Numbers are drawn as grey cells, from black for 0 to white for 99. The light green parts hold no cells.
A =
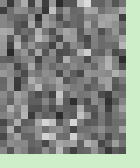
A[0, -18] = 52
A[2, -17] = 43
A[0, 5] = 62
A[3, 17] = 43
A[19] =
[28, 50, 63, 39, 39, 56, 82, 74, 43, 42, 81, 52, 47, 34, 47, 29, 44, 39]
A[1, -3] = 51
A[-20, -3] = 64
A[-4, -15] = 46
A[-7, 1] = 68
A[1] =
[24, 43, 55, 53, 42, 48, 21, 75, 41, 57, 40, 42, 65, 63, 44, 51, 53, 66]
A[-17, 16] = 50
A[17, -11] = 74
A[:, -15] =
[67, 53, 38, 29, 43, 32, 43, 58, 51, 40, 29, 38, 47, 57, 52, 67, 70, 36, 46, 39, 53, 50]
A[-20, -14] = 57
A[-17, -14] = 46
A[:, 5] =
[62, 48, 19, 32, 67, 72, 44, 65, 26, 37, 46, 56, 71, 30, 37, 31, 46, 65, 57, 56, 42, 38]
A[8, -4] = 54
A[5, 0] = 61
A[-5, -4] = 46
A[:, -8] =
[33, 40, 42, 41, 59, 60, 54, 39, 49, 53, 37, 42, 47, 53, 18, 37, 35, 83, 27, 81, 63, 25]
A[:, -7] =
[75, 42, 39, 38, 34, 37, 48, 67, 48, 47, 28, 48, 49, 45, 43, 67, 75, 49, 43, 52, 37, 38]
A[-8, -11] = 38
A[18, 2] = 31
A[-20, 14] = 61
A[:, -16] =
[50, 55, 40, 35, 34, 61, 70, 49, 43, 27, 43, 23, 22, 63, 59, 51, 46, 67, 31, 63, 52, 56]
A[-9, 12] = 47
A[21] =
[52, 33, 56, 50, 35, 38, 55, 42, 71, 41, 25, 38, 40, 57, 41, 22, 36, 31]
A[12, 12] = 35
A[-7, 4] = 32
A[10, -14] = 51
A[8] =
[38, 36, 43, 51, 53, 26, 48, 49, 32, 67, 49, 48, 29, 50, 54, 68, 49, 18]
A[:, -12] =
[24, 21, 60, 62, 46, 60, 42, 33, 48, 51, 55, 51, 43, 40, 52, 41, 37, 83, 43, 82, 28, 55]

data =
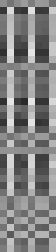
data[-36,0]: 55
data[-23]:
[45, 76, 45, 39, 68, 38, 37, 69]
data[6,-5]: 26
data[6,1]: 80
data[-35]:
[21, 85, 23, 20, 87, 22, 23, 79]
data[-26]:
[40, 79, 39, 34, 71, 33, 32, 70]
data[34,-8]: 43
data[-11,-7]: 75
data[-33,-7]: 74
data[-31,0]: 32
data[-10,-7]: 81
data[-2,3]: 37
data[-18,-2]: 33
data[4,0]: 46
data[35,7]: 68
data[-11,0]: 44
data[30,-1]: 66
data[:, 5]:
[60, 22, 41, 39, 39, 30, 27, 20, 28, 56, 33, 41, 36, 38, 20, 37, 30, 20, 33, 60, 35, 54, 24, 26, 30, 37, 28, 37, 62, 65, 41, 66, 38, 70, 36, 42]
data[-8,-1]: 43
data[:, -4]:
[49, 87, 65, 67, 67, 75, 81, 88, 78, 53, 71, 65, 70, 68, 89, 69, 76, 88, 72, 49, 70, 53, 81, 83, 75, 68, 78, 68, 47, 45, 64, 44, 67, 40, 69, 65]
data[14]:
[19, 89, 22, 16, 89, 20, 20, 83]
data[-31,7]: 65
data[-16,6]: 34
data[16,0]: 32
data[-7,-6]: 58
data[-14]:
[28, 83, 26, 32, 81, 24, 24, 67]
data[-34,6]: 40
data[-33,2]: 45
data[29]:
[59, 40, 58, 64, 45, 65, 65, 41]
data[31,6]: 66
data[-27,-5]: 59
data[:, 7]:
[44, 79, 66, 67, 68, 65, 77, 77, 67, 44, 70, 68, 70, 69, 83, 69, 66, 79, 65, 43, 70, 54, 67, 79, 65, 69, 67, 69, 43, 41, 66, 40, 69, 40, 69, 68]
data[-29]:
[19, 87, 20, 21, 88, 20, 20, 77]
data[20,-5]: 36
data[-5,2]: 61
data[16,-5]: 35

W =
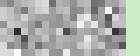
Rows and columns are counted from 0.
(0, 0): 61
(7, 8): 58
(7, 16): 75
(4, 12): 65
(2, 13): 56
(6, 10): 61
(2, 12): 91
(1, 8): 71
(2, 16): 82
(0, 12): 73
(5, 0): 72
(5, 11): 67
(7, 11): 62
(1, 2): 62
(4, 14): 71
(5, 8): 70
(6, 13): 69
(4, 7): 64
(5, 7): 59
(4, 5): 73
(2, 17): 73
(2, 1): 75
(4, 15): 83
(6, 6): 59
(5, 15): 49
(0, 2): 66
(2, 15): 33
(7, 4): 62
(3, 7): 59
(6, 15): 55
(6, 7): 62
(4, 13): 58
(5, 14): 58
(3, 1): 78
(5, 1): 74

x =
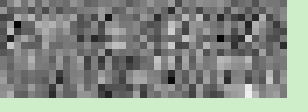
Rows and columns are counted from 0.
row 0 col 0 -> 35
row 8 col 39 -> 47
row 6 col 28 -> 40
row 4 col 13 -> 49
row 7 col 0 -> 34
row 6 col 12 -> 54
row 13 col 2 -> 39
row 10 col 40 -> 55
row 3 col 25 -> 61
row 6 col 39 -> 47
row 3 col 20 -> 40
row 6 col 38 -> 37
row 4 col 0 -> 31
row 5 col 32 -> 34
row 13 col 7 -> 17
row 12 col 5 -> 46
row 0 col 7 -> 43
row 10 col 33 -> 49
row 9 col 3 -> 51
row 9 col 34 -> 54
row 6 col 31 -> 52
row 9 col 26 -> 61
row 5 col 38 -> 31
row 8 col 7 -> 37
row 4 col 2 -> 24
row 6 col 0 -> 27
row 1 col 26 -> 37
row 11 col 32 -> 17
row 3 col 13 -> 53
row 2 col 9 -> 51
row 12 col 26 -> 52
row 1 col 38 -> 52
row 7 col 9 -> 50
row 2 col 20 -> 59
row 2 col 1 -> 30
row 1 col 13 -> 50
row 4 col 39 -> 32
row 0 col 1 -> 51
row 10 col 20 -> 59

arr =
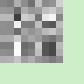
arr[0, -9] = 52
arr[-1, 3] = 61
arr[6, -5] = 45
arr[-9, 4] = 44
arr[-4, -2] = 45
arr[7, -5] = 50
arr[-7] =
[72, 72, 24, 80, 76, 45, 90, 95, 52]
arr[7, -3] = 33
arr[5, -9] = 66
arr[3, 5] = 74
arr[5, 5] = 60
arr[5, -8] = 67
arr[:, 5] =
[75, 61, 45, 74, 62, 60, 79, 74, 58]
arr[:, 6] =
[54, 74, 90, 38, 72, 50, 33, 33, 53]
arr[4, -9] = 55
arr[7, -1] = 67
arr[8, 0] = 68
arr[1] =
[59, 58, 42, 67, 59, 61, 74, 79, 68]
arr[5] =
[66, 67, 80, 58, 65, 60, 50, 45, 55]
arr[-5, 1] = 55
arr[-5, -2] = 77

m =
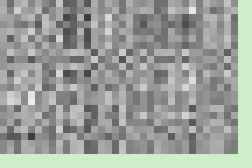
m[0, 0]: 65
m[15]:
[51, 60, 40, 69, 62, 57, 63, 45, 73, 47, 73, 75, 35, 39, 66, 62, 38, 76, 50, 55, 57, 46, 68, 60, 55, 52, 60, 34, 57, 60, 69, 70, 51, 45]
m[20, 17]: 73
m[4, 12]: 30
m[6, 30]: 68
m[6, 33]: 46
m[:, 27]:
[70, 90, 47, 41, 55, 66, 48, 60, 58, 68, 74, 86, 69, 66, 73, 34, 69, 35, 75, 37, 40, 39]
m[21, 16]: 41
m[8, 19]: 59
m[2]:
[63, 62, 55, 66, 71, 48, 73, 54, 66, 28, 35, 67, 24, 67, 59, 83, 51, 61, 67, 46, 41, 47, 53, 41, 58, 50, 36, 47, 48, 69, 71, 59, 74, 43]
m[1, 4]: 59
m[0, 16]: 59
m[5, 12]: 30
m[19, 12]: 61
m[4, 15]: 83
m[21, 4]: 67
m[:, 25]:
[62, 66, 50, 48, 50, 63, 51, 55, 60, 61, 64, 63, 65, 51, 51, 52, 62, 50, 65, 60, 53, 52]
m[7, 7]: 64
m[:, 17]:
[46, 46, 61, 48, 66, 47, 59, 79, 32, 72, 47, 53, 66, 70, 68, 76, 71, 75, 47, 45, 73, 75]
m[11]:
[69, 57, 80, 64, 67, 69, 48, 58, 66, 48, 42, 56, 52, 62, 56, 62, 64, 53, 60, 56, 66, 60, 44, 50, 76, 63, 63, 86, 52, 62, 46, 51, 63, 66]
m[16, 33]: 64
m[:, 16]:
[59, 68, 51, 62, 53, 55, 53, 49, 67, 50, 57, 64, 50, 58, 62, 38, 49, 41, 58, 53, 41, 41]
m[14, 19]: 46
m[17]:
[52, 65, 42, 65, 67, 52, 67, 51, 66, 47, 66, 73, 38, 44, 65, 66, 41, 75, 52, 52, 53, 45, 67, 58, 54, 50, 55, 35, 56, 60, 69, 67, 53, 45]
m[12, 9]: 62
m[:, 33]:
[55, 69, 43, 47, 47, 54, 46, 61, 55, 64, 55, 66, 65, 58, 60, 45, 64, 45, 58, 52, 48, 48]
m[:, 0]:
[65, 68, 63, 56, 65, 64, 60, 56, 58, 58, 68, 69, 56, 65, 68, 51, 58, 52, 66, 45, 53, 53]
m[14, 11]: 65
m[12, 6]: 40
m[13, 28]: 54
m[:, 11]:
[56, 51, 67, 50, 69, 57, 63, 71, 40, 68, 58, 56, 64, 67, 65, 75, 68, 73, 56, 47, 72, 73]

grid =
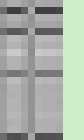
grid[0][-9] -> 60
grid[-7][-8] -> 68
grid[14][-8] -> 70
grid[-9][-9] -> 63
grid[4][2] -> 34
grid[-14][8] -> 67
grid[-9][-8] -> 73
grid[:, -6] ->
[62, 36, 65, 61, 39, 67, 65, 71, 65, 65, 50, 66, 64, 65, 64, 65, 66, 65, 64, 36]
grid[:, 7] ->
[65, 24, 68, 64, 35, 71, 68, 77, 68, 68, 47, 71, 67, 68, 68, 68, 70, 68, 68, 31]
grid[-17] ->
[60, 65, 65, 61, 58, 64, 64, 64, 63]
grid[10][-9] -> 52
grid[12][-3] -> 67
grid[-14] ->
[62, 69, 69, 65, 57, 69, 68, 68, 67]
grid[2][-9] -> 62
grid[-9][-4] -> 72
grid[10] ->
[52, 46, 46, 50, 59, 46, 47, 47, 47]
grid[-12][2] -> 69
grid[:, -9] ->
[60, 42, 62, 60, 43, 63, 62, 67, 62, 62, 52, 63, 61, 62, 62, 62, 63, 62, 62, 42]
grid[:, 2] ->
[67, 24, 69, 65, 34, 72, 69, 79, 69, 69, 46, 73, 69, 69, 70, 69, 71, 69, 70, 30]
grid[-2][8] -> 66
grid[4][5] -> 34
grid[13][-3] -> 68
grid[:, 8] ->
[64, 27, 67, 63, 36, 69, 67, 75, 67, 67, 47, 69, 66, 67, 66, 67, 69, 67, 66, 33]
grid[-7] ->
[62, 68, 69, 65, 57, 68, 68, 68, 67]
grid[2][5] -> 69
